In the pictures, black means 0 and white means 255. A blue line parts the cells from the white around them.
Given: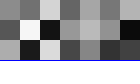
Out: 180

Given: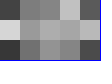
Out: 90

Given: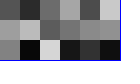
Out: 201

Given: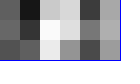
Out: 168

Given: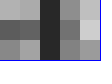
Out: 191

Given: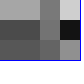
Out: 207

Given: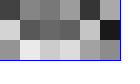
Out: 169
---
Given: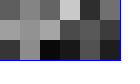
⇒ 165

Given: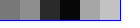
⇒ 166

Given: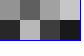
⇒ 184

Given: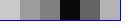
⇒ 178

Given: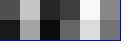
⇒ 219

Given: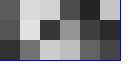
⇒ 218

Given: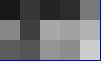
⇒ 176

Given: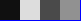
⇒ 145

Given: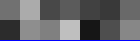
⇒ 171

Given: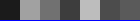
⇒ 161
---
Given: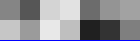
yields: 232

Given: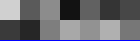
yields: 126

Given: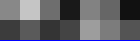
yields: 52

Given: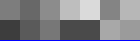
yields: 119

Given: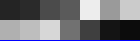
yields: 215

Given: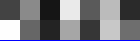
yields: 35
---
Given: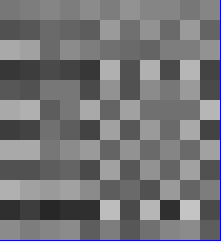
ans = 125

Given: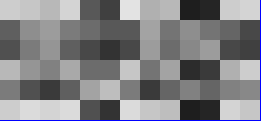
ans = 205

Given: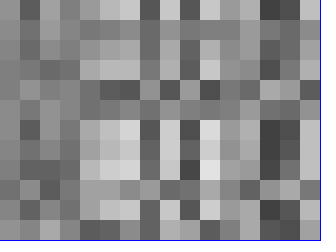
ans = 120

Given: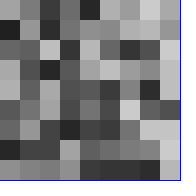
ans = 196

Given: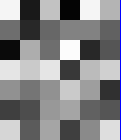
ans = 48

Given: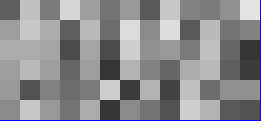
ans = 60
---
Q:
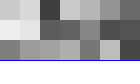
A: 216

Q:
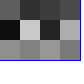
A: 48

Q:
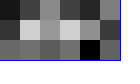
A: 65

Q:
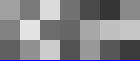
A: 121

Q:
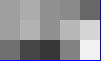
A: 172

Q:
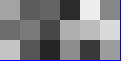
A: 92

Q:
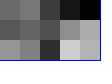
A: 120

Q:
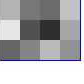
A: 120
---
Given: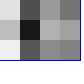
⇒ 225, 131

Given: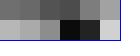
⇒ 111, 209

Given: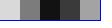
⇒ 217, 163

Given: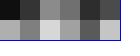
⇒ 15, 197

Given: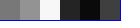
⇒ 120, 63

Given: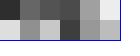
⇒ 46, 188
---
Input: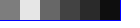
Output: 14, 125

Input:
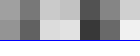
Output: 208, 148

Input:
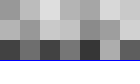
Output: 201, 66

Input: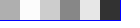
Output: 50, 175

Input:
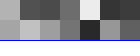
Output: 60, 165

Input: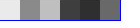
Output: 105, 234

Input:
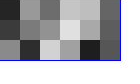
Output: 101, 138

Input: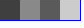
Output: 204, 63
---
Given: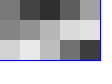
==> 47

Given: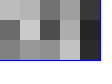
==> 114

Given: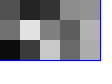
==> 51

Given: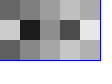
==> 157

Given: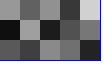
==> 145

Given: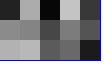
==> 7

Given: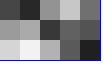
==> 147
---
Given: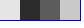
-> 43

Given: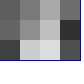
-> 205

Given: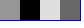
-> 2

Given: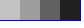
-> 158

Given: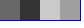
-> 51

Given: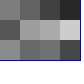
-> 105

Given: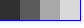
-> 90

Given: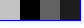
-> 1

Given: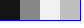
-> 135
